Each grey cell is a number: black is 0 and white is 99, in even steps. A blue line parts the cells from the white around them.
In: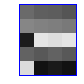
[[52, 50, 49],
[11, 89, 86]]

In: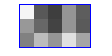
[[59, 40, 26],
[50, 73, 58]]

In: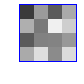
[[68, 47, 93],
[35, 50, 51]]

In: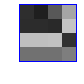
[[17, 17, 16],
[74, 74, 75]]

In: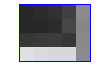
[[15, 15, 17],
[21, 22, 23]]

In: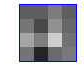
[[46, 28, 56],
[64, 49, 80]]

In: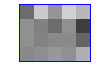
[[56, 50, 42],
[56, 51, 53]]
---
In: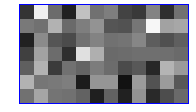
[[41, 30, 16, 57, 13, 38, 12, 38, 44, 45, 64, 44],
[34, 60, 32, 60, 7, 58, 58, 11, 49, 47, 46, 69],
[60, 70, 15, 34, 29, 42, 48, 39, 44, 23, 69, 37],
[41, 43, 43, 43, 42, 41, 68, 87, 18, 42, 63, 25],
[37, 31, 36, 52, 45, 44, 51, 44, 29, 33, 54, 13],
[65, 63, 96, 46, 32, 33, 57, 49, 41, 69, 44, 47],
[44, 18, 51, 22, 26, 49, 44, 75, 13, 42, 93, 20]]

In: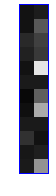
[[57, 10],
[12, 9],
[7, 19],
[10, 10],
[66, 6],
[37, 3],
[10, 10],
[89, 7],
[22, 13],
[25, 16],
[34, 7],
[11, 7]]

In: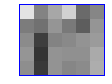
[[67, 54, 52, 57, 22, 55],
[66, 56, 56, 57, 20, 58],
[60, 57, 53, 51, 24, 54],
[58, 36, 47, 58, 44, 48],
[52, 41, 81, 65, 51, 88]]

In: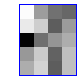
[[74, 36, 82, 67],
[74, 38, 79, 59],
[67, 58, 43, 1],
[60, 36, 80, 91],
[40, 44, 61, 98]]

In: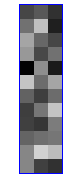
[[19, 25, 52],
[73, 81, 52],
[46, 43, 39],
[48, 21, 25],
[76, 46, 24],
[42, 24, 38],
[64, 42, 76],
[10, 55, 1],
[44, 28, 59],
[27, 40, 64],
[12, 74, 44],
[19, 34, 27]]

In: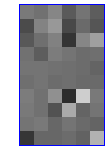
[[69, 38, 42, 40, 40, 21],
[39, 41, 45, 40, 47, 45],
[45, 39, 66, 32, 44, 47],
[47, 80, 17, 56, 44, 48],
[41, 41, 43, 42, 45, 43],
[39, 42, 43, 44, 45, 45],
[43, 42, 45, 48, 36, 44],
[62, 52, 20, 50, 43, 34],
[33, 41, 28, 59, 51, 29],
[36, 45, 35, 52, 44, 47]]

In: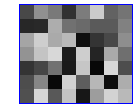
[[72, 82, 61, 9, 76, 34, 83, 31],
[67, 5, 71, 36, 81, 3, 52, 30],
[30, 84, 3, 77, 10, 44, 27, 20],
[43, 66, 14, 80, 11, 84, 76, 57],
[55, 28, 20, 6, 72, 66, 80, 64],
[50, 35, 35, 41, 44, 67, 16, 15],
[45, 38, 79, 48, 19, 47, 56, 28]]

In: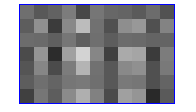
[[35, 16, 58, 62, 29, 50, 68, 54, 36, 46, 25],
[39, 31, 46, 47, 34, 43, 47, 46, 39, 43, 36],
[47, 31, 56, 53, 34, 44, 70, 48, 29, 52, 33],
[48, 23, 64, 66, 25, 52, 82, 62, 17, 58, 29],
[39, 39, 41, 42, 36, 43, 37, 46, 37, 41, 42],
[51, 31, 59, 55, 31, 44, 73, 53, 23, 56, 36],
[32, 42, 35, 39, 40, 46, 28, 48, 38, 34, 43]]

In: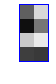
[[22, 24],
[91, 78],
[46, 6],
[84, 37]]
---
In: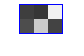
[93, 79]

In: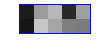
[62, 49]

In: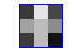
[27, 73, 23]

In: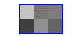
[48, 56]

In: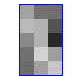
[43, 69, 53]

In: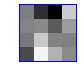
[79, 35, 78, 29]

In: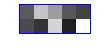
[26, 13]

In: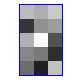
[78, 56, 69]
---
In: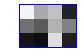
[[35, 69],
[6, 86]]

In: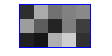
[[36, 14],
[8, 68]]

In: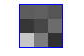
[[27, 42],
[48, 19]]

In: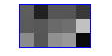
[[34, 41],
[33, 56]]

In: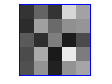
[[62, 41],
[18, 49]]

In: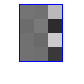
[[47, 17],
[41, 79]]

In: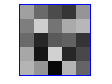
[[80, 45],
[15, 35]]
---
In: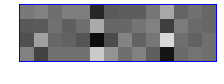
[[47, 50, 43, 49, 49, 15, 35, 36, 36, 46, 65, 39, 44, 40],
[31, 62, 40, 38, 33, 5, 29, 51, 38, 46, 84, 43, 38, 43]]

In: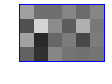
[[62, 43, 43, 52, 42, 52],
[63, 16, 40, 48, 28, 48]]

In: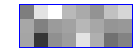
[[49, 88, 99, 72, 66, 57, 75, 83],
[64, 21, 56, 61, 88, 68, 44, 51]]

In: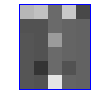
[[71, 75, 41, 78, 28],
[33, 32, 60, 39, 38],
[33, 20, 41, 32, 38]]

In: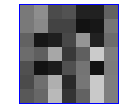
[[47, 55, 29, 32, 13, 13, 38],
[38, 9, 12, 28, 58, 13, 42],
[31, 7, 11, 31, 45, 7, 48],
[34, 40, 72, 20, 38, 78, 49]]

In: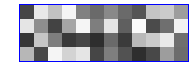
[[27, 90, 75, 95, 50, 41, 53, 41, 33, 76, 79, 61],
[21, 77, 49, 22, 27, 18, 41, 23, 72, 79, 91, 43]]
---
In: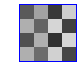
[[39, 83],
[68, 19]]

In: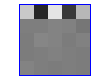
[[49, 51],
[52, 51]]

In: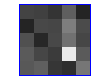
[[28, 27],
[15, 28]]

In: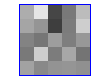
[[58, 24],
[46, 61]]

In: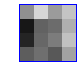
[[38, 42],
[40, 48]]

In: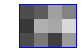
[[68, 65],
[47, 25]]
